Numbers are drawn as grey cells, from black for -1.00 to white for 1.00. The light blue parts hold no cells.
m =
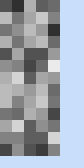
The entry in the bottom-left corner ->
-0.45
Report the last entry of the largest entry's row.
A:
0.84
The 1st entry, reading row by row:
-0.36
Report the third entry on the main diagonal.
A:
0.47
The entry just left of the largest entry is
-0.16
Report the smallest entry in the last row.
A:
-0.53
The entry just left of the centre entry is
0.66
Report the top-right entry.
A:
-0.16
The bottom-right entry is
0.02
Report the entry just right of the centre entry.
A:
0.30
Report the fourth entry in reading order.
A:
-0.26
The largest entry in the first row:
0.38
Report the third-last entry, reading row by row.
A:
-0.36
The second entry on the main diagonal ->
-0.08

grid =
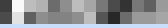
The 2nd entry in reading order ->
0.96
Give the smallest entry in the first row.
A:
-0.60
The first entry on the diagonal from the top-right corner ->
0.21
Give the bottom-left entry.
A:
-0.41
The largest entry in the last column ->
0.30
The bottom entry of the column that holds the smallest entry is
-0.69
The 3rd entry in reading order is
0.48
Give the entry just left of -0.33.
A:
0.48

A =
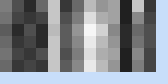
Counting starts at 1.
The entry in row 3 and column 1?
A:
-0.28
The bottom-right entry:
-0.47
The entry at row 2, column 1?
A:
-0.10
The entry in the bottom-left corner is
-0.18
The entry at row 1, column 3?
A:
-0.67
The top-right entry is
-0.57
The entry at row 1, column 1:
-0.02
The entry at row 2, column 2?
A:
-0.47
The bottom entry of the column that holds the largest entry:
0.83
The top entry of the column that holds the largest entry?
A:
0.46
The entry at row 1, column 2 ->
-0.38
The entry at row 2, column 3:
-0.57

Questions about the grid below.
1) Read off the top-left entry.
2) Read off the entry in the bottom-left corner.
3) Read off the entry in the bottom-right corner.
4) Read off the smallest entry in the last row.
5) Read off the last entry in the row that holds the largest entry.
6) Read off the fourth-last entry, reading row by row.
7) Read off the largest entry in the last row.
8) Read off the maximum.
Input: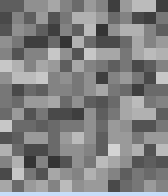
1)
-0.26
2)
0.31
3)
0.03
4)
-0.43
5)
0.47
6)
-0.17
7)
0.47
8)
0.66

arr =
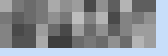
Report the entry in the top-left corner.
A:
0.33
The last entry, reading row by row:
0.23
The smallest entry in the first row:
-0.43
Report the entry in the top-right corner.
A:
-0.26
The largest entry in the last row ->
0.41
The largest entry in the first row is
0.41
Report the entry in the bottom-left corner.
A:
0.03
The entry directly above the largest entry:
0.23
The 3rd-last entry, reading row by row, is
-0.16
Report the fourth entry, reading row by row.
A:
-0.06
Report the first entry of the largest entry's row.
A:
-0.06
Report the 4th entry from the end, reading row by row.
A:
0.13

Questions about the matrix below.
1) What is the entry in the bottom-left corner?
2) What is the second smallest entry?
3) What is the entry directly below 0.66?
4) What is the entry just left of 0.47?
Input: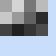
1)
-0.48
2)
-0.66
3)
0.21
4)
-0.07

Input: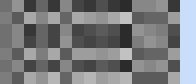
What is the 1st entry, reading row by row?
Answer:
-0.12
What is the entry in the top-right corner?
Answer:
-0.57
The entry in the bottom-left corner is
-0.02
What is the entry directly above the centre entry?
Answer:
-0.38
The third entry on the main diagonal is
-0.57
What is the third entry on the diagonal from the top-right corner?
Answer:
0.06
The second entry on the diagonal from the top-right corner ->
-0.21
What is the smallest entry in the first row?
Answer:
-0.66
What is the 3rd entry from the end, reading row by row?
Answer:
-0.29
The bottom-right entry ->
0.32
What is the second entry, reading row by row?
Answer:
0.15
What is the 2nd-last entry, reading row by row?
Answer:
-0.29
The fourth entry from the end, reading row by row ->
-0.29

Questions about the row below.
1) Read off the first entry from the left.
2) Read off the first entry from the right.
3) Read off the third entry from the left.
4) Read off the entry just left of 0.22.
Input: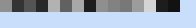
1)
0.12
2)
-0.86
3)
-0.34
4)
-0.06

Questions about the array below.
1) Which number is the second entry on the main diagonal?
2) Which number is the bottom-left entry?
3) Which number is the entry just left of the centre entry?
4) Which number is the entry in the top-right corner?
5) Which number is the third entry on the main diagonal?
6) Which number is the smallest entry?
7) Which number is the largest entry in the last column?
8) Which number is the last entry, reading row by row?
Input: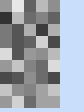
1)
0.46
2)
0.19
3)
-0.33
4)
0.11
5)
0.37
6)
-0.61
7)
0.72
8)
0.27

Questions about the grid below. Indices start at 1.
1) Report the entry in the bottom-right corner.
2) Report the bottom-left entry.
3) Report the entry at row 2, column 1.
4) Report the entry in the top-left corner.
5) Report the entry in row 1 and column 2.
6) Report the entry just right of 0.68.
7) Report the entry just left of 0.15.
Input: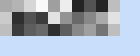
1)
0.49
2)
0.49
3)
0.59
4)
0.33
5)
0.41
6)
0.95
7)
0.77

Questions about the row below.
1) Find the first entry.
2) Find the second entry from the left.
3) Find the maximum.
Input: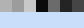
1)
0.40
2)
0.22
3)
0.57

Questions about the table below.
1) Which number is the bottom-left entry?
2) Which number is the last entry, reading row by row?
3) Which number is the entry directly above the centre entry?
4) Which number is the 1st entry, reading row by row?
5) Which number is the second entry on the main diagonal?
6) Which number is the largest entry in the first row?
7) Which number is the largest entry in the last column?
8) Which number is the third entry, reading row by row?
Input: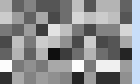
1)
-0.62
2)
0.13
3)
0.50
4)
0.41
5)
0.22
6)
0.50
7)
0.68
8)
0.03

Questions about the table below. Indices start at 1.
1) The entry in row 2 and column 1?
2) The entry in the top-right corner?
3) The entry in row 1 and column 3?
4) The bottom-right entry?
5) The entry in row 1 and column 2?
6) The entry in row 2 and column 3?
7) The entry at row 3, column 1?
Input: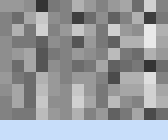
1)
0.02
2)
0.02
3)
0.11
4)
-0.15
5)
0.20
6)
0.30
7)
0.02
